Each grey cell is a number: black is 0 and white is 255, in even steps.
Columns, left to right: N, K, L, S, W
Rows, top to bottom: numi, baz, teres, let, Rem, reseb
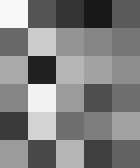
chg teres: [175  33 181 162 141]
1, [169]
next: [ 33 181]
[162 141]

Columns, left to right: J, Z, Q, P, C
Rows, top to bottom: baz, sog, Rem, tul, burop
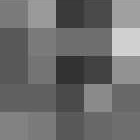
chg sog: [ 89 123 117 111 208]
3, [111]
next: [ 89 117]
[51 66]
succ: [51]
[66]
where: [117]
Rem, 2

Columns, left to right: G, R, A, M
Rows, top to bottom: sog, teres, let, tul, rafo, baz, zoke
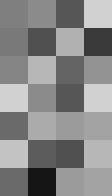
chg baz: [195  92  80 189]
4, [183]
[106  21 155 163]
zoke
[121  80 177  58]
teres
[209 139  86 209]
tul

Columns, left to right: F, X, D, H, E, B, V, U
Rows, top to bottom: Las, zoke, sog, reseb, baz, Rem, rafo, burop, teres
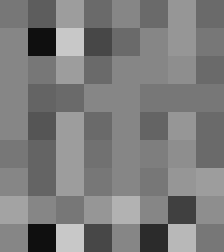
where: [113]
Rem, 4
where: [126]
Rem, 6

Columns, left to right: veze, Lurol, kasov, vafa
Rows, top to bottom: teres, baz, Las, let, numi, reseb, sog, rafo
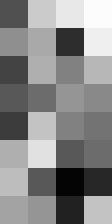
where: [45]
baz, 3
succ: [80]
[203]
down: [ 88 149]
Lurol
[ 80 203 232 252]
teres

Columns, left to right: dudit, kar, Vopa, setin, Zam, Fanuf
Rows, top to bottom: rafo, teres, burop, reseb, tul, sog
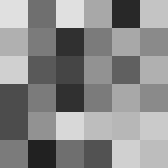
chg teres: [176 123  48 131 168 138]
4, [123]
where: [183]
tul, 5
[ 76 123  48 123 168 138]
reseb
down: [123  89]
kar
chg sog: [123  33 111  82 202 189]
5, [208]
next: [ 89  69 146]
[ 96 176]

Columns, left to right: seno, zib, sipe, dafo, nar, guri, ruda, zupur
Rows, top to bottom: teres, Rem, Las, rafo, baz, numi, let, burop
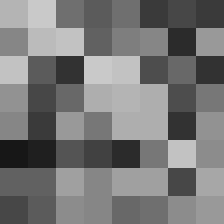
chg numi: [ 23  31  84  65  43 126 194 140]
6, [119]
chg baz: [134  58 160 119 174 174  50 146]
3, [153]
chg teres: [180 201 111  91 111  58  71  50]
8, [58]
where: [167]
let, 8
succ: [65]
[43]
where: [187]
Rem, 2
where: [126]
Rem, 5

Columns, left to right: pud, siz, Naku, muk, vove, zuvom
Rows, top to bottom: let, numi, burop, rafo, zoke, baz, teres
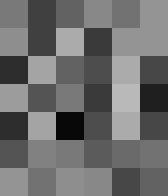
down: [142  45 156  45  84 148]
pud
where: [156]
rafo, 1

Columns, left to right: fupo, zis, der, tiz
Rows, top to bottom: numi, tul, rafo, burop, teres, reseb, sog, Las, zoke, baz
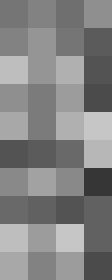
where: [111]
numi, 3
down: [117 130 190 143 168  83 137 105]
fupo
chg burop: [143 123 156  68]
4, [75]

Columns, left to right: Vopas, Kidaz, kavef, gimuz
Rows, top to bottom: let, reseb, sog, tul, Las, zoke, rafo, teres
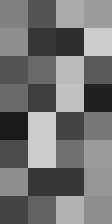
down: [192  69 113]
kavef
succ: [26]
[204]
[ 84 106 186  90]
sog
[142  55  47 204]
reseb

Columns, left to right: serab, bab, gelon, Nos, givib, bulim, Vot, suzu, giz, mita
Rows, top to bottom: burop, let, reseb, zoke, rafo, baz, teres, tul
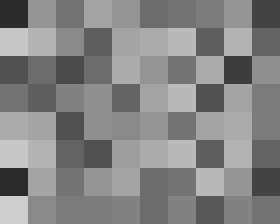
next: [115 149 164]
[108 115]
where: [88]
tul, 8
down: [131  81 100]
gelon
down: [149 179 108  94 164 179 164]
bab
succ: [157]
[171]
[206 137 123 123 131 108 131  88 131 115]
tul

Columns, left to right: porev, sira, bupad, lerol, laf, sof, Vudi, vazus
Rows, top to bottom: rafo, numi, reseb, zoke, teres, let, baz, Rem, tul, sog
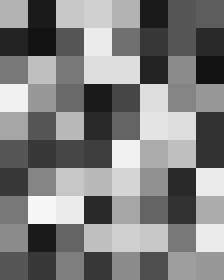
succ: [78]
[158]
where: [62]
let, 4
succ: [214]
[145]
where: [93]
rafo, 8
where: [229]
teres, 6
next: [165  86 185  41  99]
[229 221]

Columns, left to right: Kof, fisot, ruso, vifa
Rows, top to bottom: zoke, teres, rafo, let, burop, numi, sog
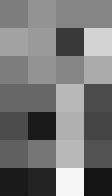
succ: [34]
[246]
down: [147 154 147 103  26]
fisot
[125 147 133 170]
rafo

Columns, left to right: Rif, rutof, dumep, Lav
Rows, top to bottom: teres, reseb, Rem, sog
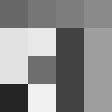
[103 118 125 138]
teres
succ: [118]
[125]
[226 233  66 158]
reseb
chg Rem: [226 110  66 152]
4, [158]
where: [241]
sog, 2
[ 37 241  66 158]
sog

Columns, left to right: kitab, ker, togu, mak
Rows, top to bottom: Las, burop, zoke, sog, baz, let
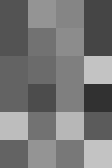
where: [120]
let, 3
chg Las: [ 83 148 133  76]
4, [69]
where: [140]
burop, 3
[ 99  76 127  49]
sog
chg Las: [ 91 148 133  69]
1, [83]
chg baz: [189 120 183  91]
2, [114]

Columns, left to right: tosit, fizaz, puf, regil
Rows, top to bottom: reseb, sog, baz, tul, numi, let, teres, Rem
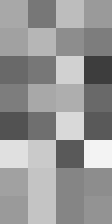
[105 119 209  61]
baz
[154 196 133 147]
Rem
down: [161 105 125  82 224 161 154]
tosit
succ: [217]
[89]

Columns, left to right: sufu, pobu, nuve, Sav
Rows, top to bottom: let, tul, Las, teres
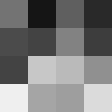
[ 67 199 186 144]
Las
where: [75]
tul, 1
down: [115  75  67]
sufu

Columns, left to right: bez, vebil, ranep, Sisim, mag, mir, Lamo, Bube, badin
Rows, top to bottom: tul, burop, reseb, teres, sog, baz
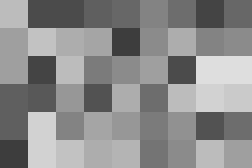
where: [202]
teres, 9
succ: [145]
[82]
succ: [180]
[116]
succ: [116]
[139]

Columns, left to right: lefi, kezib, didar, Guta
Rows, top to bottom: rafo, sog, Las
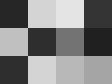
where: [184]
Las, 3
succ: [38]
[212]
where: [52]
rafo, 4
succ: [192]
[46]
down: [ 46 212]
kezib
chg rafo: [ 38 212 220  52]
3, [228]

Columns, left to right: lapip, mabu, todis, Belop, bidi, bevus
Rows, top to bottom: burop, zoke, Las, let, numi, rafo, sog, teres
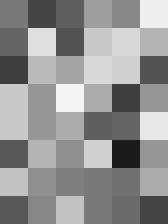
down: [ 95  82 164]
todis
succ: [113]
[171]
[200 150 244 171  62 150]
let

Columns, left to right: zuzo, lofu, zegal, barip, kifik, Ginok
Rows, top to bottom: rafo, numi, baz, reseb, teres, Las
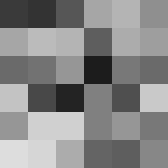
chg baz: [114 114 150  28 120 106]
1, [106]
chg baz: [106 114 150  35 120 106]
4, [28]
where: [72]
reseb, 2
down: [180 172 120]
kifik

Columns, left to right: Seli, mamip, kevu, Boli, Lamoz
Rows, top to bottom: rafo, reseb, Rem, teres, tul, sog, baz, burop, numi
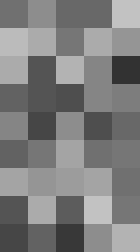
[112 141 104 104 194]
rafo
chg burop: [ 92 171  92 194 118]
1, [84]
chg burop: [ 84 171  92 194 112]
5, [118]
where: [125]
teres, 5
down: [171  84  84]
mamip
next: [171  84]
[179 133]
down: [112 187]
Seli

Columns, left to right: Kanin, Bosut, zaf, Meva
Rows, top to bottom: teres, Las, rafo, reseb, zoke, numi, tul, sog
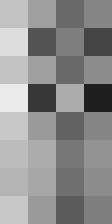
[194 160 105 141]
rafo
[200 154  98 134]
zoke
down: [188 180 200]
Kanin
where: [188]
numi, 1
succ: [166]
[111]

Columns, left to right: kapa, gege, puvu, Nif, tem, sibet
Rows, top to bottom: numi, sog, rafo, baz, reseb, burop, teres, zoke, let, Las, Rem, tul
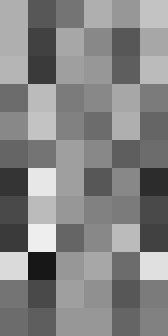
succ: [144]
[87]
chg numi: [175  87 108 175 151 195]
3, [116]
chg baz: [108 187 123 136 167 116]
6, [123]
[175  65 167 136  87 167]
sog

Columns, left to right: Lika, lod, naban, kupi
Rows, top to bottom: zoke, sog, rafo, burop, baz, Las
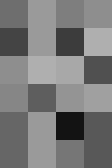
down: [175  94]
lod
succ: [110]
[154]
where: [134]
burop, 1

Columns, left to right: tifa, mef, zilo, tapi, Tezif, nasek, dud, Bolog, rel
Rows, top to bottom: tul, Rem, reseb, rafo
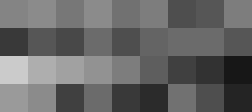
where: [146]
reseb, 4
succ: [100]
[107]
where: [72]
Rem, 3
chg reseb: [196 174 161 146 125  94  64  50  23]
1, [203]
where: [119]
tul, 3
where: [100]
Rem, 6

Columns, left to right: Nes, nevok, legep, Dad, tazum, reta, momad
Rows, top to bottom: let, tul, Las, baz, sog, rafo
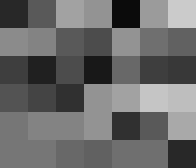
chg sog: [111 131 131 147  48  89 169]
1, [118]
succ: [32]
[76]
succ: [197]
[190]
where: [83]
baz, 1
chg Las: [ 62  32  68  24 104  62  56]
3, [76]
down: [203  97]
momad
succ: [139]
[131]

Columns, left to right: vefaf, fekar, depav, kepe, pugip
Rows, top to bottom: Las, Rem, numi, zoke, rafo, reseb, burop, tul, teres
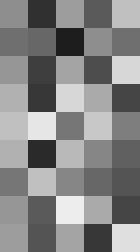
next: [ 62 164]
[ 77 215]
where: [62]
numi, 2
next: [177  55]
[215 170]
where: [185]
reseb, 3
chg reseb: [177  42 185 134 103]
5, [96]
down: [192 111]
pugip

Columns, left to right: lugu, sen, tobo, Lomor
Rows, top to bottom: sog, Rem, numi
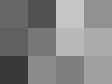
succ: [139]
[126]
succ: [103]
[81]

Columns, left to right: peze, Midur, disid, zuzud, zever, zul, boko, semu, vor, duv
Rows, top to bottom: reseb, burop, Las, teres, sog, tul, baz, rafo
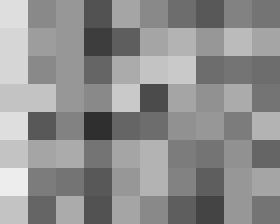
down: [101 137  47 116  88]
zuzud
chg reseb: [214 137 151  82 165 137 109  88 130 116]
1, [222]
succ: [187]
[165]
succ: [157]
[151]

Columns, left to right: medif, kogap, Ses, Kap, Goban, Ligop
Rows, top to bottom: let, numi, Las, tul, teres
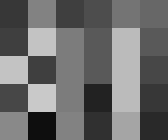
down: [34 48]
Kap
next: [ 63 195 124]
[ 89 187]

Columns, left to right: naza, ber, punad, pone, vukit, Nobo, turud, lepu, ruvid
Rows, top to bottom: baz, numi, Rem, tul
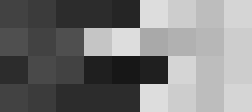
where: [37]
baz, 5
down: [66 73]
ber

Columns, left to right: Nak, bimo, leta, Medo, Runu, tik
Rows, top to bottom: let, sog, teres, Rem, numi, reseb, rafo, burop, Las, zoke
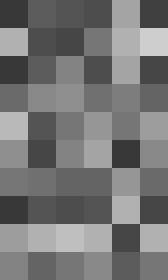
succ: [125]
[100]
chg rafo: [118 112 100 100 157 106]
5, [150]
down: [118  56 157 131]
Nak
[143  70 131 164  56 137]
reseb
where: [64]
let, 6
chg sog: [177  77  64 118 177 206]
3, [70]

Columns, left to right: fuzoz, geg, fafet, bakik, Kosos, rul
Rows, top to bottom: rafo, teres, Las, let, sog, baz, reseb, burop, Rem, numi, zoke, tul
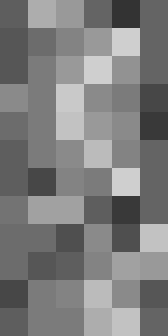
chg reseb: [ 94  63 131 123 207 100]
2, [71]
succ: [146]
[100]
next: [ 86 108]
[131 153]
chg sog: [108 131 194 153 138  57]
2, [123]
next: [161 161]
[94 57]
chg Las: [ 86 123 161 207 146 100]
3, [153]
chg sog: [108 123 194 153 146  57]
5, [138]

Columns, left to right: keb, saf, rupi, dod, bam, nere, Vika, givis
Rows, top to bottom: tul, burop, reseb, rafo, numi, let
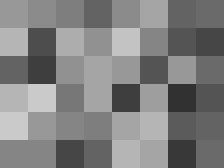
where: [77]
burop, 2
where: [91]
numi, 7
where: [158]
rafo, 6
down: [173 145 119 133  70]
rupi
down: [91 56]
Vika
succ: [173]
[145]

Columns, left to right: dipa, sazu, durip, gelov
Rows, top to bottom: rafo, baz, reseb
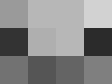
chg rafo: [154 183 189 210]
3, [183]
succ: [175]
[183]
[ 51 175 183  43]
baz
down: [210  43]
gelov
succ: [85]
[100]
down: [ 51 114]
dipa
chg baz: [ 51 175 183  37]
4, [43]

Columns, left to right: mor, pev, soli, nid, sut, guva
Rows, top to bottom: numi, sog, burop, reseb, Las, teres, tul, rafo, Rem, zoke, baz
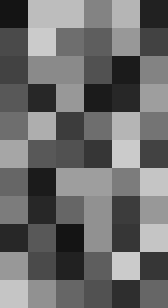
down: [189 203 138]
pev
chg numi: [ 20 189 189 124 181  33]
4, [131]
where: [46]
baz, 5
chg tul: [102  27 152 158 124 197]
3, [158]
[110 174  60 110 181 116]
Las

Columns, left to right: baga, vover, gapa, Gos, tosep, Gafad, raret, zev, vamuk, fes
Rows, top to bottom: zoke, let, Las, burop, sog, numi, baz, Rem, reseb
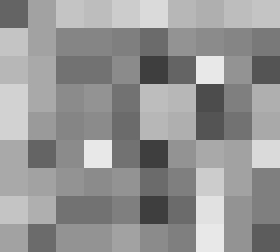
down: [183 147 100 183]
raret
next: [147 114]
[189 183]
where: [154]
sog, 2
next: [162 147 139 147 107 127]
[204 162]
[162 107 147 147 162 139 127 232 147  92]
reseb
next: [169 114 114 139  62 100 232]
[147  84]
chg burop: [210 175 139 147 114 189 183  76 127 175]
2, [169]

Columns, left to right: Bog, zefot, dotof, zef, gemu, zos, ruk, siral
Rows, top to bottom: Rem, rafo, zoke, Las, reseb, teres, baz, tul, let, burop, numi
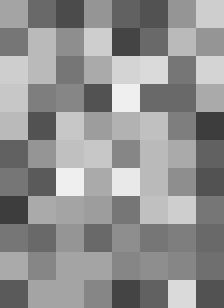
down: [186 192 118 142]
zos
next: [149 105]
[142 118]
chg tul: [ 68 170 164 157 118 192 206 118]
1, [61]
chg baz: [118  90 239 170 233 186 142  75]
8, [82]
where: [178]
reseb, 5
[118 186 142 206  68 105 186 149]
rafo
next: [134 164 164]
[134 142]

